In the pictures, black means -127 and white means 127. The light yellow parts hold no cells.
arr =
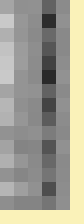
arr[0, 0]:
37
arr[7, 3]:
-59
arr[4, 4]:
13
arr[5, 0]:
73
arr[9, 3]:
-3
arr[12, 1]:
6
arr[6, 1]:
20
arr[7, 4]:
17
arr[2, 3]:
-22
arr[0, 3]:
-29
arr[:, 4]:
[11, 17, 9, 9, 13, 18, 10, 17, 12, 9, 17, 10, 11, 13, 15]
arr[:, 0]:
[37, 73, 48, 66, 71, 73, 36, 54, 50, 18, 35, 48, 18, 53, 14]
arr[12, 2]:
12
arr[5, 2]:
11
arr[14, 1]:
4
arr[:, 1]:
[16, 23, 21, 28, 29, 20, 20, 16, 22, 13, 4, 22, 6, 31, 4]
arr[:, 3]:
[-29, -82, -22, -41, -62, -85, -29, -59, -35, -3, -43, -23, -10, -49, -10]
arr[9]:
[18, 13, 16, -3, 9]

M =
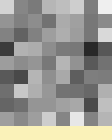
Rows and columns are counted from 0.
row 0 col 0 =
83
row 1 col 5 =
32
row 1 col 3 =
-13
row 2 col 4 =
46
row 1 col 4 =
43
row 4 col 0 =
29
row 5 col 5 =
-33
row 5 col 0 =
-38
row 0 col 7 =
111
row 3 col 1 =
50
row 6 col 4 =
-12
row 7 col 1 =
-16
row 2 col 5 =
29
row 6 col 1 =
71
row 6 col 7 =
48
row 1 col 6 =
-8
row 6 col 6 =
-23
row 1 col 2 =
13
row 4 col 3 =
-7
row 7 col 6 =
-53
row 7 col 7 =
63

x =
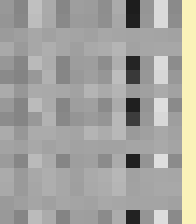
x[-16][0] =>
24
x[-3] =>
[41, 26, 38, 46, 39, 31, 41, 44, 53, 34, 37, 40, 40]
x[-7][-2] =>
40
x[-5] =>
[27, 6, 58, 42, 5, 30, 32, 11, 43, -95, 20, 94, 11]
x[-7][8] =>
56
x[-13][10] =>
38
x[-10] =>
[43, 23, 42, 41, 39, 34, 52, 42, 52, 26, 32, 42, 34]
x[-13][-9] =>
38
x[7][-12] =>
5
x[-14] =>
[27, 31, 39, 33, 38, 36, 33, 39, 37, 36, 37, 36, 34]
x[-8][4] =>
8
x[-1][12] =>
10
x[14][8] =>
38
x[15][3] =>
43
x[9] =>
[43, 23, 43, 43, 38, 36, 52, 44, 56, 26, 32, 40, 34]
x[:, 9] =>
[-98, -95, 36, 34, -91, -70, 26, -96, -67, 26, 37, -95, 33, 34, 36, -93]
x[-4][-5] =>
55
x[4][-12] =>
6
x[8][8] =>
56
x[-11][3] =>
49
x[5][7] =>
22
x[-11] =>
[10, 4, 24, 49, 6, 25, 31, 22, 61, -70, 23, 87, 24]
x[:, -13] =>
[24, 21, 27, 41, 23, 10, 43, 25, 12, 43, 35, 27, 43, 41, 26, 25]
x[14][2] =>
37
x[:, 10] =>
[21, 23, 37, 38, 22, 23, 32, 20, 24, 32, 37, 20, 38, 37, 36, 21]
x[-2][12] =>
33
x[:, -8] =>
[30, 27, 36, 31, 29, 25, 34, 30, 21, 36, 34, 30, 32, 31, 36, 31]
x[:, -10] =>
[42, 41, 33, 46, 44, 49, 41, 42, 50, 43, 34, 42, 46, 46, 32, 43]
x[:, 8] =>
[43, 39, 37, 53, 46, 61, 52, 43, 56, 56, 34, 43, 55, 53, 38, 44]
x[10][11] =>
41

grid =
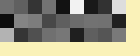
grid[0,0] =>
-16
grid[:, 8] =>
[93, -95, -6]
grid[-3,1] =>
-31
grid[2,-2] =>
-42
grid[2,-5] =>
-8
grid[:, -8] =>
[-31, 4, -74]
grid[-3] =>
[-16, -31, -75, -12, -109, 114, -102, -77, 93]

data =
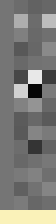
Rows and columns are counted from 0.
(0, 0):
-10
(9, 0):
-10
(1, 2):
-19
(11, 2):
-15
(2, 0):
-10
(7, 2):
20
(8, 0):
-10
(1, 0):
-10
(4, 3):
-11
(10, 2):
-75
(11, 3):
-7
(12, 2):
2
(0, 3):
-24
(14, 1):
-4
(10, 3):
-28
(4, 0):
-10
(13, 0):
-10
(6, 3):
-4
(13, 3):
5
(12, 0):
-10

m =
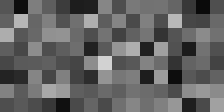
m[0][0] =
-42
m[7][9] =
6
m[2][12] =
-43
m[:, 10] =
[-13, 0, -10, -95, 3, -98, -19, -16]
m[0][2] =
-1
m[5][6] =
-82
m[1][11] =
-49
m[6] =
[2, -36, -4, 41, 27, -32, -38, -21, -32, -13, -19, -28, -52, 13, 25, 11]
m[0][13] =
-71
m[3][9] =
46
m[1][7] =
-34
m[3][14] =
-13
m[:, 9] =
[-6, -53, -30, 46, -39, -1, -13, 6]
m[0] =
[-42, -114, -1, -33, -67, -98, -96, 6, -49, -6, -13, -12, -26, -71, -117, -48]
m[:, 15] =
[-48, -22, -14, -47, -60, -29, 11, 33]
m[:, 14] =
[-117, -59, 11, -13, -20, -51, 25, -53]
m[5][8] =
-8
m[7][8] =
-15
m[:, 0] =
[-42, -30, 45, -33, -56, -92, 2, -49]
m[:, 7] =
[6, -34, -12, -37, 82, 20, -21, -53]
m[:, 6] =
[-96, 47, -49, -94, 13, -82, -38, -26]
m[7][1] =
-38
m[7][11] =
0
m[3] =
[-33, -56, 13, -49, -33, -17, -94, -37, 21, 46, -95, 32, -46, -100, -13, -47]

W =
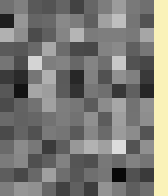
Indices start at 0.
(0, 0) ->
-14
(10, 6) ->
50
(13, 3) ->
-24
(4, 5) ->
-24
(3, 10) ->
-8
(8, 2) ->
-25
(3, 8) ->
10
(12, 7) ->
-9
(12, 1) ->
-55
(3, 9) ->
-32
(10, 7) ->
32
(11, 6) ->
-48
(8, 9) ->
-12
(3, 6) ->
-56
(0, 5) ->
-61
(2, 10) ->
38
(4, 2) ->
84
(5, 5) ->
-88
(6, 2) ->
38
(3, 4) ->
-19
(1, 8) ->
63
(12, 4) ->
-17
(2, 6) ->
-4
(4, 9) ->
-45
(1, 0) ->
-96
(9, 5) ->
-37
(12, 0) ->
-34
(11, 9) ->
2
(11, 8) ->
-21
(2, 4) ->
5
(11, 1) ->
8
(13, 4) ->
-62
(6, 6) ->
-8
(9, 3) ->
-5
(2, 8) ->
-1
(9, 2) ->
-46
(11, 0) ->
-4

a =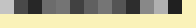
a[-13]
67
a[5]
-62
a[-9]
-11
